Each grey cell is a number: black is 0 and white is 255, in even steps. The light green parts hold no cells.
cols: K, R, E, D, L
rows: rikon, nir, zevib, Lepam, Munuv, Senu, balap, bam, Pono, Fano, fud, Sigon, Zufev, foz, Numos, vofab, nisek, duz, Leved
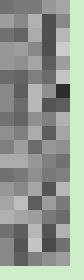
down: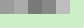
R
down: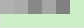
E

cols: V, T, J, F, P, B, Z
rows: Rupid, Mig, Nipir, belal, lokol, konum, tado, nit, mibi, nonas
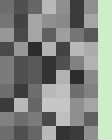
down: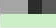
J
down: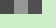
T
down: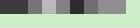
B
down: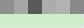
Z
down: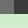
V
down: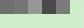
V

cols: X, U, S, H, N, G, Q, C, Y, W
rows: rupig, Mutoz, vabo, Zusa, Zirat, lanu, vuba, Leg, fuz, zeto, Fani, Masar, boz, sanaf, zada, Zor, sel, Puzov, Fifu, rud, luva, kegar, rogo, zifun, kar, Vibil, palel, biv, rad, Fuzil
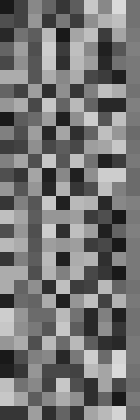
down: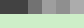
U
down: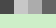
N
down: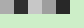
H
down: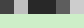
Q
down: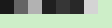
Y

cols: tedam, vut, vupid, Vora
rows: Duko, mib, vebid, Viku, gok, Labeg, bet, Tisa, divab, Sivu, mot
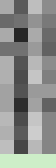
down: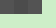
vut
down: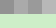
vupid

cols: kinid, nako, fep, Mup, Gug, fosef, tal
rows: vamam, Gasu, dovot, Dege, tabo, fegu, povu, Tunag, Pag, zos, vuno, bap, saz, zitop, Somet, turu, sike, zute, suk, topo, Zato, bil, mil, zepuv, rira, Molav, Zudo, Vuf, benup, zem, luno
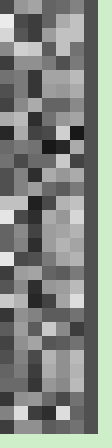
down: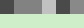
nako
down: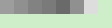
nako
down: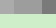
Mup
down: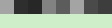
fep
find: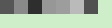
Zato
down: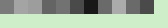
Mup

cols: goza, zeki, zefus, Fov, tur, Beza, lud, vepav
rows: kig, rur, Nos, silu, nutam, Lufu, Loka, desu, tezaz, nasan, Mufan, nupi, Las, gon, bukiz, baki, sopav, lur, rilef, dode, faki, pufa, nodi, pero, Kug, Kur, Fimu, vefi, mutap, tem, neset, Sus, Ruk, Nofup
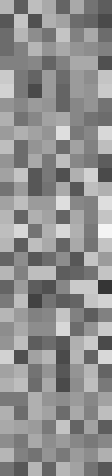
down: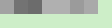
zefus
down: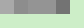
lud
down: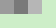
tur
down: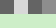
tur
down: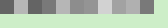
goza
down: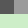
zefus
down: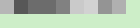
goza

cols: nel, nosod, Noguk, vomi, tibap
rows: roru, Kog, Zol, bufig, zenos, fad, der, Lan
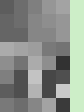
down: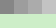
Noguk
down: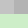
Noguk

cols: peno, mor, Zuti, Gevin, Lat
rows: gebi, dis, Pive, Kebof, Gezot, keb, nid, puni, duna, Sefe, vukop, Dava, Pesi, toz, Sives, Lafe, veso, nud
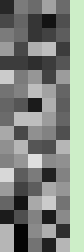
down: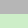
peno
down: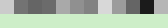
peno

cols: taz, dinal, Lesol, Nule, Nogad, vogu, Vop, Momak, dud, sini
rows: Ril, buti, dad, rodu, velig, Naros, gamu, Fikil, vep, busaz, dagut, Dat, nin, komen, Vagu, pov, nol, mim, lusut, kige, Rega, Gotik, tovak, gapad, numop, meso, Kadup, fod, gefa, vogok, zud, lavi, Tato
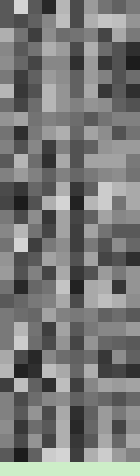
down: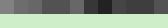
vogu
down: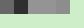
sini
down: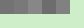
Lesol
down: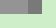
Nogad
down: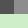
Lesol
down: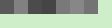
taz

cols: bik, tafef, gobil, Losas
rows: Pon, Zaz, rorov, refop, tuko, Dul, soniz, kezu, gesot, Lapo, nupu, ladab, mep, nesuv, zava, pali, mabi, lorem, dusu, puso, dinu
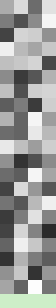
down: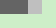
tafef
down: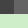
bik
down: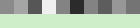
Losas
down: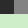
Losas

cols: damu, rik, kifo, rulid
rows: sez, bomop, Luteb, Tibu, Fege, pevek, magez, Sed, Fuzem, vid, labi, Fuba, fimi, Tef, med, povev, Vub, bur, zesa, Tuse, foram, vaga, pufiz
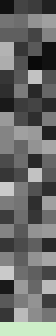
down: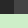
kifo
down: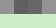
kifo

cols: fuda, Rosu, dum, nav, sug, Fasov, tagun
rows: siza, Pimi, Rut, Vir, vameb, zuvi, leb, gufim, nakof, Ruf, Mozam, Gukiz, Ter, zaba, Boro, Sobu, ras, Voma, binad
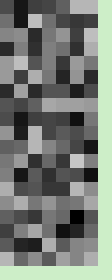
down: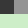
nav
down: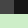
Rosu
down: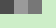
tagun
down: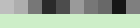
tagun
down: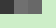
sug
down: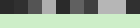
dum

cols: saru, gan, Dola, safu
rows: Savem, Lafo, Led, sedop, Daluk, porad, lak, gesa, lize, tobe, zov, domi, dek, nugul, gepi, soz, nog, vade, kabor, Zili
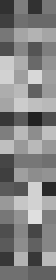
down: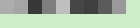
saru
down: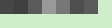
saru
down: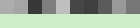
saru
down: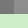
Dola
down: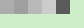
gan
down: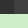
saru
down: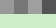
gan

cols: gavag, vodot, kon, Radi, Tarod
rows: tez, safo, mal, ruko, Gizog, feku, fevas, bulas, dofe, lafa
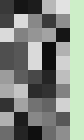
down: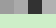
gavag
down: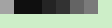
Radi
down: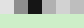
Tarod
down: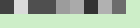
gavag
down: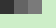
Radi

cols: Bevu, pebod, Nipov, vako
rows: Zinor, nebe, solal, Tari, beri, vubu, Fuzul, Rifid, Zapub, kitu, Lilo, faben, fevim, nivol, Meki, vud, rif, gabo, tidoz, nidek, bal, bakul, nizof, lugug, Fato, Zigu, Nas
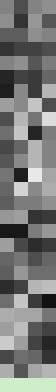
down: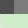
vako
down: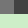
vako
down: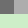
Bevu
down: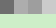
Bevu
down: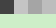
pebod

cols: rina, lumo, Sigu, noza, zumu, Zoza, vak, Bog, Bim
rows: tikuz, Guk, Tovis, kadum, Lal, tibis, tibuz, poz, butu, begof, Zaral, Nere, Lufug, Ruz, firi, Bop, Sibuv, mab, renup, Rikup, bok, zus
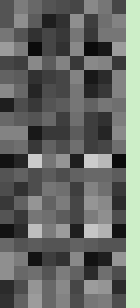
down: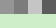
vak
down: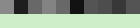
rina
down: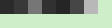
Bog

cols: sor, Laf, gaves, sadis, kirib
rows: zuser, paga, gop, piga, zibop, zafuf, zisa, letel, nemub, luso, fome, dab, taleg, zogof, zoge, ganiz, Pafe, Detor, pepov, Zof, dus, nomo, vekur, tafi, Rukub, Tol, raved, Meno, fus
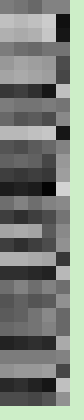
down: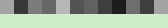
sor
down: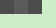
sadis
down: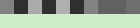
Laf
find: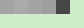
zafuf
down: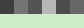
Laf
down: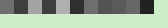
sor

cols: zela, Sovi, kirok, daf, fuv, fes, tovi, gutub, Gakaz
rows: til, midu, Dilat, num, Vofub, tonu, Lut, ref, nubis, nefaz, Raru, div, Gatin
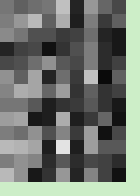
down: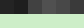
fes
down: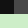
Gakaz
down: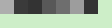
fuv
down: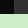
gutub

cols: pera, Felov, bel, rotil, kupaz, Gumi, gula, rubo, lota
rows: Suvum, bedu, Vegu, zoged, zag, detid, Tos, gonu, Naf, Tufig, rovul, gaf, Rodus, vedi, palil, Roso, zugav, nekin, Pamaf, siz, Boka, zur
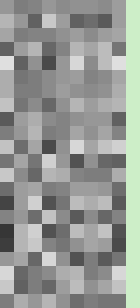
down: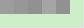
gula
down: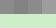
gula

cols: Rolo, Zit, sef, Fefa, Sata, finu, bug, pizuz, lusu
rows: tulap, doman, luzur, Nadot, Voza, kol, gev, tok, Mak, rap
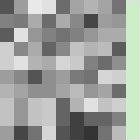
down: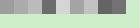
pizuz
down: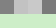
finu

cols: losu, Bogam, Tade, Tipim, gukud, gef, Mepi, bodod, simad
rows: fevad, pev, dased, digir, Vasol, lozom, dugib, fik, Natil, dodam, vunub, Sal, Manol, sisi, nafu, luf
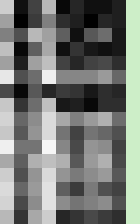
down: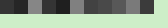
gef
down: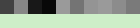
Mepi

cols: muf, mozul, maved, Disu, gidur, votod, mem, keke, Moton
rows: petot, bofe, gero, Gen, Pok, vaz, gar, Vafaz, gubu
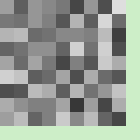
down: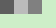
maved
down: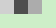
muf
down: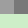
muf
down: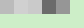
keke
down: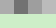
mem
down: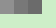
Disu

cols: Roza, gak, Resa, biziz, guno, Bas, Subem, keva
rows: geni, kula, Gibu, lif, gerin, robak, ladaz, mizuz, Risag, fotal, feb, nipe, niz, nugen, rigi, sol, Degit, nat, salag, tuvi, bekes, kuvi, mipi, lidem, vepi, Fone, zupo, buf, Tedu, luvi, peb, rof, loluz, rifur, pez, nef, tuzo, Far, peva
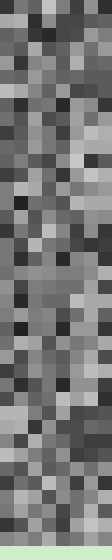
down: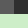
gak
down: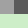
Resa
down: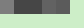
guno
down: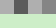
keva
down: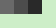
guno
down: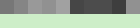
Bas

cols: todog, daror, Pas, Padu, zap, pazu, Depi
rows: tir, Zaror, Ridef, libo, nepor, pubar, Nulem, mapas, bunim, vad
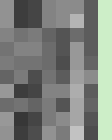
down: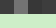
daror
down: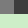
daror
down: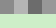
pazu
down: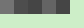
Pas
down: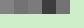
daror

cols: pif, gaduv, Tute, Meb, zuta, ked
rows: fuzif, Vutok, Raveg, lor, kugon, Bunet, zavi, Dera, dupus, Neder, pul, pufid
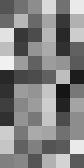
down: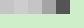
Meb
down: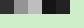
zuta
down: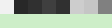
pif
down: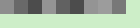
Tute

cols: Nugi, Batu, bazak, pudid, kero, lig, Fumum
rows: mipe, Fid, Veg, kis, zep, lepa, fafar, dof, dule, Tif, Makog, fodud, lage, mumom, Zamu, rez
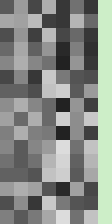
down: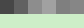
Nugi
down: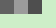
Nugi
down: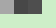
Fumum
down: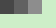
Nugi
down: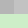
pudid
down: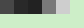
kero

